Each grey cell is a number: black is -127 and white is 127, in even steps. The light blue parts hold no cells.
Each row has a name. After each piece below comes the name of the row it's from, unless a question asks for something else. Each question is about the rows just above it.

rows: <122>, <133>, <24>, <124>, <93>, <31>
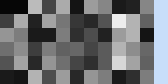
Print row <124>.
[-16  13 -65  -2 -30 -24 -58 -36  51  13 -24]
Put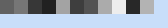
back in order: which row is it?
<133>
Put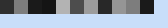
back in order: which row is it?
<31>

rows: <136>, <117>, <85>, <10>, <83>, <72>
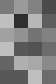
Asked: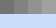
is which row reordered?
<85>
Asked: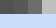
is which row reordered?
<10>

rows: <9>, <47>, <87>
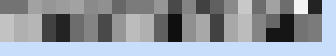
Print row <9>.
[-12 -12  34  22  28  34  10  16 -24  -4  -4  22 -54   4 -62 -31  10  72
 -18  34 -18 116 -92]
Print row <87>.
[  66   48   54  -62  -92  -18    4  -54   22   60   48  -31 -112   16
   40  -62   40   60    4 -106 -106  -12   -4]

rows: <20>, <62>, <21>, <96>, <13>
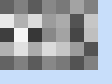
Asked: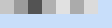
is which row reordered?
<96>
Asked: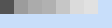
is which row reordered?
<96>
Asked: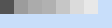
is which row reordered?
<62>

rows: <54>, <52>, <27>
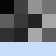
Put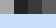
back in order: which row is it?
<52>
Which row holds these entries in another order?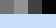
<54>
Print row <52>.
[-33 -70 -92  40]
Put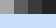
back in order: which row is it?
<52>
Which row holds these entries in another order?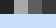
<52>
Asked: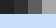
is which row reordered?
<27>

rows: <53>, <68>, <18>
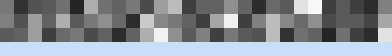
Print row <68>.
[  0 -44  30 -29  46 -37  -7  15 -21 -83  74   7  -7 -29 -64  38 113 -64
   0  60   7 -21  15 -52 -37 -37 -58  38]
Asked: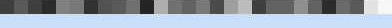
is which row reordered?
<53>
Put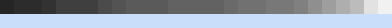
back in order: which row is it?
<18>
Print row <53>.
[ -7 -77 -44 -37 -14 -90  46 -14 -29  -7 -52  30  60 -64 -29 -29  15 -29
 -83 -21 -37  98 119 -64 -37 -64 -83   0]

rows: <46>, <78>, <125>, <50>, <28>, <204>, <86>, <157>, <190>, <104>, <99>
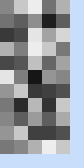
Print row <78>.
[-13 -33  14 -97 -33]
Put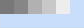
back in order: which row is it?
<99>
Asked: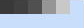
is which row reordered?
<86>
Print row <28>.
[-55 -41  64 -25  35]
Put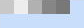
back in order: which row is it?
<99>

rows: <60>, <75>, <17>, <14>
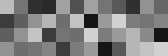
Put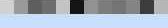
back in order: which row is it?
<75>
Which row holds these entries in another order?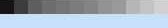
<75>
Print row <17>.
[ -32   18   67  -67  -11  -17   81   -3   26   54   10 -106]

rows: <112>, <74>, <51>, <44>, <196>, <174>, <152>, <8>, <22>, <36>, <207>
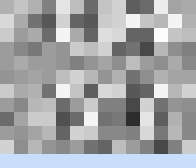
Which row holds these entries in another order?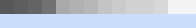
<152>
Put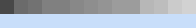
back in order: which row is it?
<8>
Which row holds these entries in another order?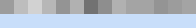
<174>
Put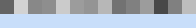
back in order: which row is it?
<207>
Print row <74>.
[ 88  42 -13 -39  82 -27 -39  75  82 116  68  55 116  49]
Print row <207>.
[ 82  14  55  20   8  28 -13 -27  61  28   0 -55   0  75]

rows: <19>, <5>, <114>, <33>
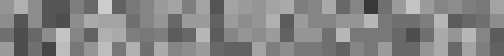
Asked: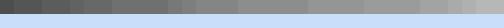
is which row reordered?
<5>
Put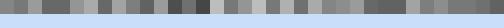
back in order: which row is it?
<33>
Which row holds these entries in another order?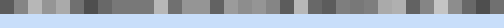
<114>
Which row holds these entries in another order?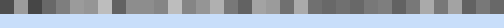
<33>
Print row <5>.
[ 13 -42  13 -42 -49  13  42  35  35 -15   5  21 -23  27  27 -29  27  13
  21  48 -35  27   5   5  21  21  55  -7 -15 -15  -1  55 -35 -23 -15  13]
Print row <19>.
[ 21  48  13 -42 -42  -1 -23  76 -29  -7   5  27  35  -1  35 -42  35  27
  21  35  42  -1   5  42 -23   5 -71 -15  27  68  27   5  13  -1  -7  35]

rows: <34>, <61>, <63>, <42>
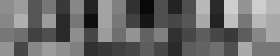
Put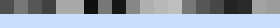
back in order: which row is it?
<61>
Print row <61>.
[   7   48  -41   28  -85   -8 -112   35   -8  -62 -105  -48  -56  -41
   41  -92   63   -8   56   41]
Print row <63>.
[ -8 -16 -62 -48 -85  14 -56  28 -16  20 -28   0 -78 -56 -34 -56 -70 -34
   7  41]
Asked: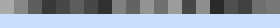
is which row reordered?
<63>

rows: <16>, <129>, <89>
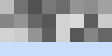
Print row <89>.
[ 82  75  20 -33  82 -40   5 -25]
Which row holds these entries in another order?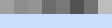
<16>
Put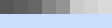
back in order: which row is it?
<129>
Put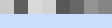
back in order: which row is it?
<129>

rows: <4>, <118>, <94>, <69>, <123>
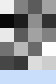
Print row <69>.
[-13  56 -21 125]
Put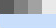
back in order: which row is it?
<94>

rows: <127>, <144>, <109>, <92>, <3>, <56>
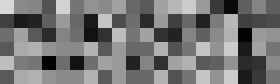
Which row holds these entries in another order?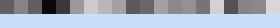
<127>
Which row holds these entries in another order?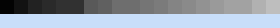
<3>
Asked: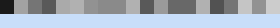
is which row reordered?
<92>

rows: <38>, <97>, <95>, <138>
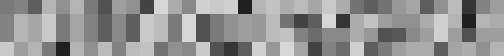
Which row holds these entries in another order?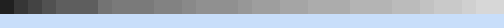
<97>
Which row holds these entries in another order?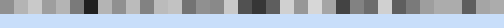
<138>
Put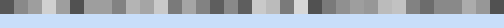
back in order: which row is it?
<95>
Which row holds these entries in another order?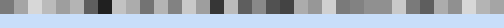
<97>
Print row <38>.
[ -5   2 -33  52  16  52  -5 -46  30  16 -60  87  44   9  80  73  80 -95
  52  66  44  59  37  73  44 -12 -33 -12  23  37 -33  16  59 -73   2  30]
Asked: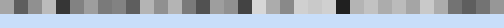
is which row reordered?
<38>
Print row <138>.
[ 73  30  52  -5 -95  52  16  59   2  59  66 -12  16   9  73 -46 -73 -33
  80  23  87  37 -60   2 -19  80 -33  -5  30  44  44 -33  37  44  16  52]

